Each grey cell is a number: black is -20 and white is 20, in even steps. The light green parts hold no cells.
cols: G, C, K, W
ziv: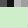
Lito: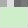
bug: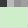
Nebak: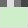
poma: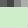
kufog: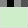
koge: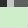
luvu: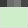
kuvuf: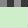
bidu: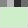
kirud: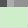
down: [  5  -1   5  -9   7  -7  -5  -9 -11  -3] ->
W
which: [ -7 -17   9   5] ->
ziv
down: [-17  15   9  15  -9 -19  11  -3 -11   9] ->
C
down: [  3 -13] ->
K

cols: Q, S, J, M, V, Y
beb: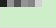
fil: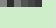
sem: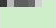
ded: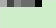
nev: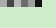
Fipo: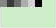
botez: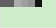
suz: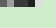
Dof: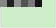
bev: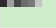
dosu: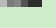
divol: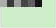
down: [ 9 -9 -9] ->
S
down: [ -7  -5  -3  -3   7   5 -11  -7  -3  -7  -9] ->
M
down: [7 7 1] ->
Q
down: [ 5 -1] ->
S
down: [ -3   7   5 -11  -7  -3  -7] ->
M
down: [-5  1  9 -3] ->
J

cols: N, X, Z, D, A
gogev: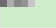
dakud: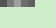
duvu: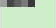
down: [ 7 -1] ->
X
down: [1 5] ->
Z

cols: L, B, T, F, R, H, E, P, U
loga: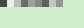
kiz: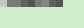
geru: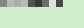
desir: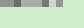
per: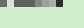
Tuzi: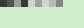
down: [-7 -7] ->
R
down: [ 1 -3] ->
E

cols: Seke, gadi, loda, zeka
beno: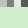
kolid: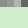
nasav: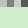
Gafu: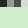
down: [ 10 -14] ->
Seke
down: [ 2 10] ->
Seke
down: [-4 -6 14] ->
zeka
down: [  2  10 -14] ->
Seke

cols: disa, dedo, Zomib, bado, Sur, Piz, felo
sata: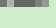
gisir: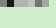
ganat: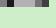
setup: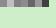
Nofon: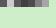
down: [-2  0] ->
disa
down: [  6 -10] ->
felo
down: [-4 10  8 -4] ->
Sur
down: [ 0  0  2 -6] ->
disa
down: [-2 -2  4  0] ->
Piz
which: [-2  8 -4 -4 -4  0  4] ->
sata

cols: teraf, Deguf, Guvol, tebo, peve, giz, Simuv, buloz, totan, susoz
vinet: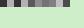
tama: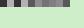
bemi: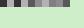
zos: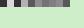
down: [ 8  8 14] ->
Deguf
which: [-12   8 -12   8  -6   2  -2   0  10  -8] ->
vinet
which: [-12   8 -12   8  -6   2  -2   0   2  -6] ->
tama
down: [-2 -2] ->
Simuv

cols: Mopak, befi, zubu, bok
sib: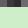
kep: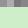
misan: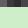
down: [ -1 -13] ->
zubu
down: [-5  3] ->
Mopak
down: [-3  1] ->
bok
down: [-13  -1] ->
zubu

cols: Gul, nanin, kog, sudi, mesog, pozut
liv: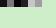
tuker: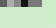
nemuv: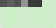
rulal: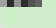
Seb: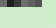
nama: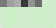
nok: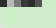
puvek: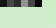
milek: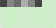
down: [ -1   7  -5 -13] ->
nanin
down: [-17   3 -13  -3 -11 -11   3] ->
sudi
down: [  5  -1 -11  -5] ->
pozut
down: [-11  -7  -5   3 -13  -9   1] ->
mesog

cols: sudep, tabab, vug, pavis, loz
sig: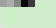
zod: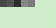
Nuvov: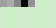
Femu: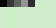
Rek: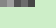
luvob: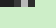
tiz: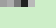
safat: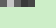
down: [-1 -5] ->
vug
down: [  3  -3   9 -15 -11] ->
pavis
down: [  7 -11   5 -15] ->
tabab
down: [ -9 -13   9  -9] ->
loz
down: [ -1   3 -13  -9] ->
loz
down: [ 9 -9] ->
loz
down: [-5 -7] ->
vug

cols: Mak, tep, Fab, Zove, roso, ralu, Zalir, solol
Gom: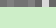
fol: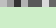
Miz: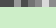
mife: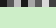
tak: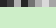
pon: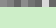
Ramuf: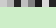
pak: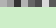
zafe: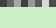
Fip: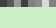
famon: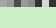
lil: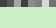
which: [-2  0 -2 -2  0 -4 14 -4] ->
Gom
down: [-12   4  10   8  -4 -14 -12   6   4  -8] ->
Fab
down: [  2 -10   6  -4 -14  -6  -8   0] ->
solol
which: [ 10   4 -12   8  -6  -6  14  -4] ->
fol
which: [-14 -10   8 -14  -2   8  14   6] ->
tak

